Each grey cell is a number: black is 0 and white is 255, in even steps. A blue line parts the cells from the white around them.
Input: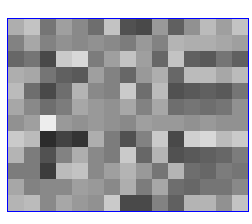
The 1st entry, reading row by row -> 174
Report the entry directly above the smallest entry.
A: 237
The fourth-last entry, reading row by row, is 180
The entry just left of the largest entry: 159
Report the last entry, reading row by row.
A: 195
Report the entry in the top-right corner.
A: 195
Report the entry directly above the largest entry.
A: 110
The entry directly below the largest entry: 44
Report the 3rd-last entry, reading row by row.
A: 180
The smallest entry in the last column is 96
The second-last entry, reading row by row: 145
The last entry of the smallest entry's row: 202
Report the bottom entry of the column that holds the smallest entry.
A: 137
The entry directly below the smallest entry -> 81
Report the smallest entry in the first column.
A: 103
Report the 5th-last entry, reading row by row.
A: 96
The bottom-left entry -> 180
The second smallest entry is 52
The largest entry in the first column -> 202
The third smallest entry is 60
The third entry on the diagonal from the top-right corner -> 89
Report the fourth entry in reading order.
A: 159
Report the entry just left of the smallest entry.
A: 187
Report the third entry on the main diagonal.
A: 73
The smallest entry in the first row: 73

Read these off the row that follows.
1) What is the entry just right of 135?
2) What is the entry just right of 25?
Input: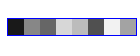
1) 102
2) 135

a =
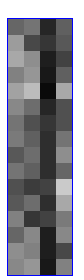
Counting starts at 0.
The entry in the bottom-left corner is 136
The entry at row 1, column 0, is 156
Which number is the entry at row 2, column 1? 142
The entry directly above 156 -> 102
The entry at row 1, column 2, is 54
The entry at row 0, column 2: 38
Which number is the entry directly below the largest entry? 168
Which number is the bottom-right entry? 129
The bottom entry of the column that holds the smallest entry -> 24
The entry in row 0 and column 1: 116
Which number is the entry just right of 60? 66
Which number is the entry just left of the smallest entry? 188
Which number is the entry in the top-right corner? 96
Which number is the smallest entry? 10
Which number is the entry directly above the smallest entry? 24

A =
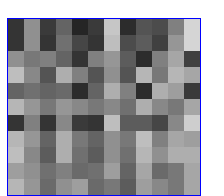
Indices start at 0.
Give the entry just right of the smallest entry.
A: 58
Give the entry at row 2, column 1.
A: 120
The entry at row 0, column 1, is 144
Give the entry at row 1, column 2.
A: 52
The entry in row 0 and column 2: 58
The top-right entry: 213
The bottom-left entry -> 182
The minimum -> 37
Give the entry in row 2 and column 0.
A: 144
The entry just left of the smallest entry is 100
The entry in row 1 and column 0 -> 52
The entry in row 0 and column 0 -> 52
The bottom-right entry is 166
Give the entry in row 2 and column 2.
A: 128
